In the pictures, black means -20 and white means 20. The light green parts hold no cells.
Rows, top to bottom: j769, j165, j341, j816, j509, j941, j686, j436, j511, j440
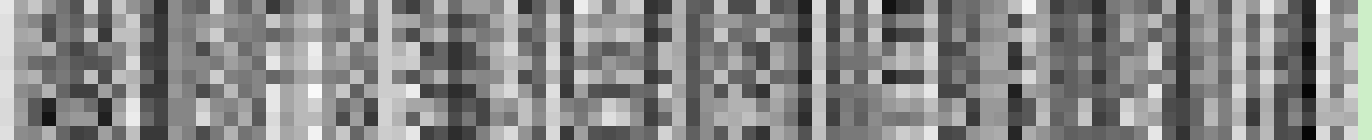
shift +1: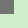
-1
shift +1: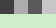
-9,8,-5,12

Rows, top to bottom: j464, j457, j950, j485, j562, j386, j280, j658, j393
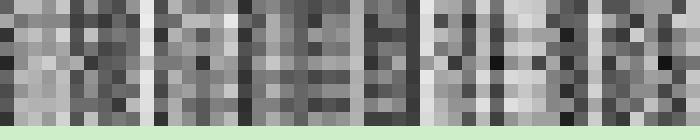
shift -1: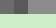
-4,-7,1,1
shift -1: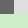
-5,14
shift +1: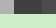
9,-9,-9,-7
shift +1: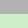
9,9
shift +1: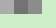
8,-1,3
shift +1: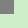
1
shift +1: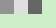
4,16,-3

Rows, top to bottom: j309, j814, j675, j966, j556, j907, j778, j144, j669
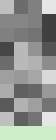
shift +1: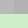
10,9
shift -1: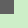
-6
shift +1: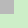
10
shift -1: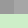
3,5
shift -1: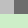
9,-4

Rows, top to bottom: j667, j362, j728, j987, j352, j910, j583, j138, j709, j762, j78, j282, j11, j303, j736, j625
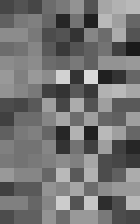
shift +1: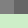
1,-3
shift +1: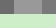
-2,5,5,0
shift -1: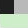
-16,8
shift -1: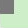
-2
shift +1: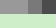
5,5,0,-7
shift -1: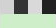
12,-13,13,-16

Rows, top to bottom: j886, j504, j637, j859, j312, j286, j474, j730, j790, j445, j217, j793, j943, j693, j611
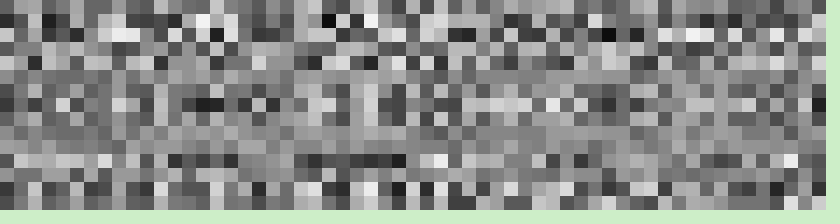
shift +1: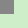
2
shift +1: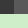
-10,-5

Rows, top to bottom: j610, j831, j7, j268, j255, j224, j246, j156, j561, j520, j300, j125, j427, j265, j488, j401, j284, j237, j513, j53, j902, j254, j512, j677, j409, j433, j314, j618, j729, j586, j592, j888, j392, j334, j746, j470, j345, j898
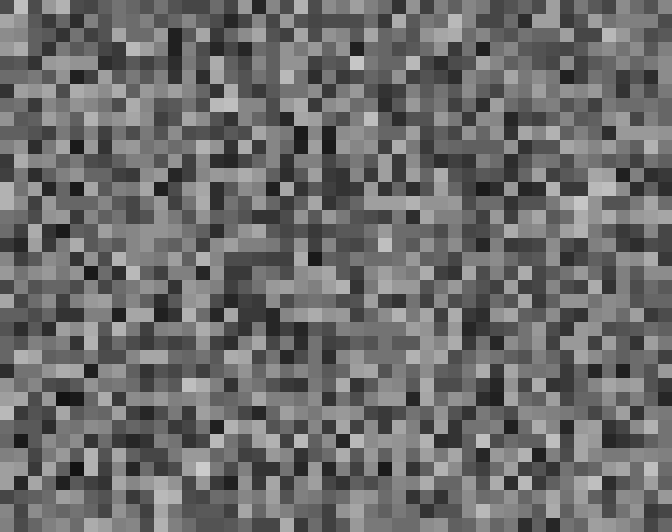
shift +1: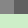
2,-4
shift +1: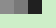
3,0,-14

